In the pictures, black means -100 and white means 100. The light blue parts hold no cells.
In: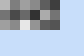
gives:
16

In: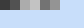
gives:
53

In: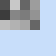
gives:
40

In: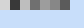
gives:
23

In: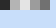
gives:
79

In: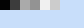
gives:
15
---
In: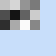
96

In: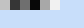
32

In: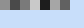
30

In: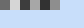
-61

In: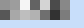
-61

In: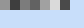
71

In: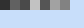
27

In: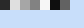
-88

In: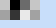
83

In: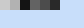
-40
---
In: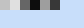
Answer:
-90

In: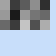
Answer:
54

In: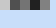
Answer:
-9

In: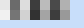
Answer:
29

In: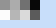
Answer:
43

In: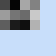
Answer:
-79
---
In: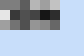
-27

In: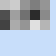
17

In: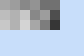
7

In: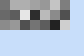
37

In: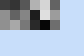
-32

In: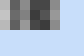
9
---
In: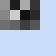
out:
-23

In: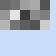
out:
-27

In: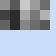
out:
4

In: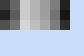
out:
32

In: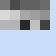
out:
-68

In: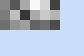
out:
-22

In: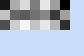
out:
81
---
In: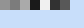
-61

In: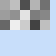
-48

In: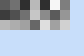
26

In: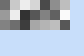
49

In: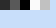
96

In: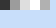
100

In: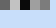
25

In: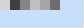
30

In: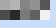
-24
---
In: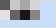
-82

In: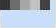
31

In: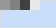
-50

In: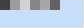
65

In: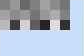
65

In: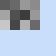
39

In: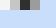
-62

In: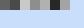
58

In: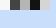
42
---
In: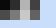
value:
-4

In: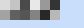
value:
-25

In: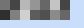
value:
0

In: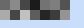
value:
-45

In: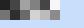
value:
-64

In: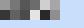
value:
-24

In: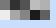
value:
31
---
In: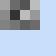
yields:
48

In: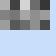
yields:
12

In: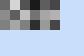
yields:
30

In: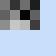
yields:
-95

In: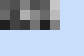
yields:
-18

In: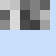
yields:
0
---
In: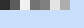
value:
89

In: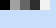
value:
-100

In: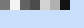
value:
-23

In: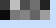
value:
-91

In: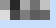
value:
72

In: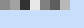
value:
-61
